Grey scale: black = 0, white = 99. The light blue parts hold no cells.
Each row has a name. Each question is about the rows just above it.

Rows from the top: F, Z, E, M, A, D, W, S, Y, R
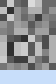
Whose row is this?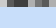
Y
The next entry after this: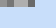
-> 57
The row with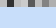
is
S
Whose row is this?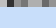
Z
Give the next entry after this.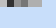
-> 41
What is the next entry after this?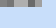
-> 62
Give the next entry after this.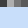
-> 68

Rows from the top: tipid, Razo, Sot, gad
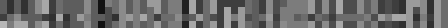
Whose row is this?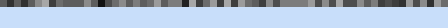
Razo
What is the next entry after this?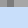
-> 60
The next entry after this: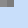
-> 48
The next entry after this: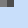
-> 60

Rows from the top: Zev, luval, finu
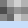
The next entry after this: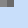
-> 81
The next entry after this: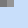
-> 52
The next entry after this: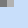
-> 81

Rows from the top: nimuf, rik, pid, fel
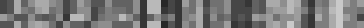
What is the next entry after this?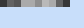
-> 49
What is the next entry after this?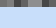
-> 49
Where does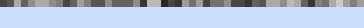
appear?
nimuf
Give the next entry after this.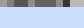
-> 15
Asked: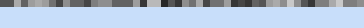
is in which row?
fel

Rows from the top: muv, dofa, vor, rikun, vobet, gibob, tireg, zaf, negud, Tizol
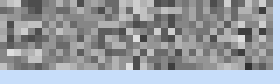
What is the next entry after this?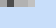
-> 86
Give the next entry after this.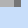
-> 52

